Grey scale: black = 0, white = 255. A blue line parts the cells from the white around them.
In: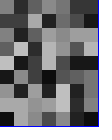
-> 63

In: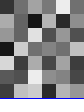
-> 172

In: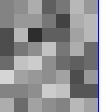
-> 131

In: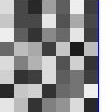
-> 198

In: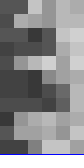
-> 76

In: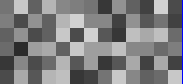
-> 126
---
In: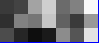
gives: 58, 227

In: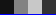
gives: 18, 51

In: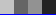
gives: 196, 35

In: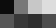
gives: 12, 77

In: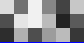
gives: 220, 55

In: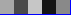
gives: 168, 137

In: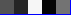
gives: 83, 115

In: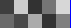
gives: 62, 127
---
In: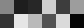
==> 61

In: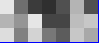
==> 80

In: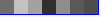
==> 142

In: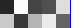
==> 222

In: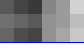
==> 155

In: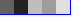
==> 224
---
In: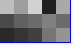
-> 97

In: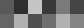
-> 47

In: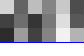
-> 110

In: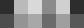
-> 186

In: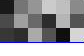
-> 159

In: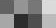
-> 148

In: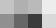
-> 176
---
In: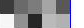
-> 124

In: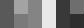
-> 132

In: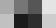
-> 86

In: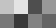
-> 78

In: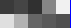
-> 48

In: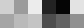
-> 236

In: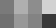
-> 141

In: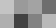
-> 163
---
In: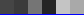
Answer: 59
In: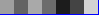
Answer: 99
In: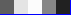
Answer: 228
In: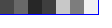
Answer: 104
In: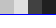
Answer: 224
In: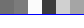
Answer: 123
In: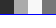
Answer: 171
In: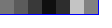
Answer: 91
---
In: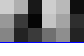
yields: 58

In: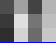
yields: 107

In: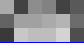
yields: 189

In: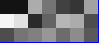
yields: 128

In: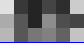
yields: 119

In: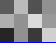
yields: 57

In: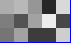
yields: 60

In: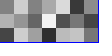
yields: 160

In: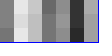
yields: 191
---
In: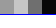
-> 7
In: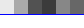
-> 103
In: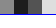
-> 222
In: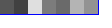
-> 147
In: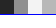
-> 184
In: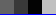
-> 192
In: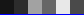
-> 74
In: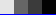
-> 3
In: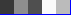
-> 187
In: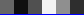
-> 46
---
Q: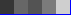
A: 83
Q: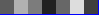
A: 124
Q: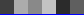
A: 137
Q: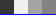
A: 164
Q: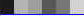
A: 159
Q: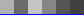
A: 196
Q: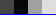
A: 161
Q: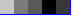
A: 89
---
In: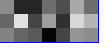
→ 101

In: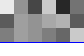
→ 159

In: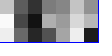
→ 105

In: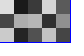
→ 36

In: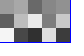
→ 72

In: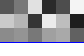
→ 148

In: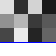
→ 234

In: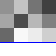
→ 248

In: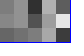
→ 113

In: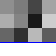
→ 48
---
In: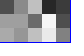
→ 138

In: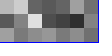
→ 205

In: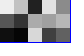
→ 194

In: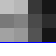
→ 183

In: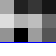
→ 33

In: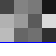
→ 131
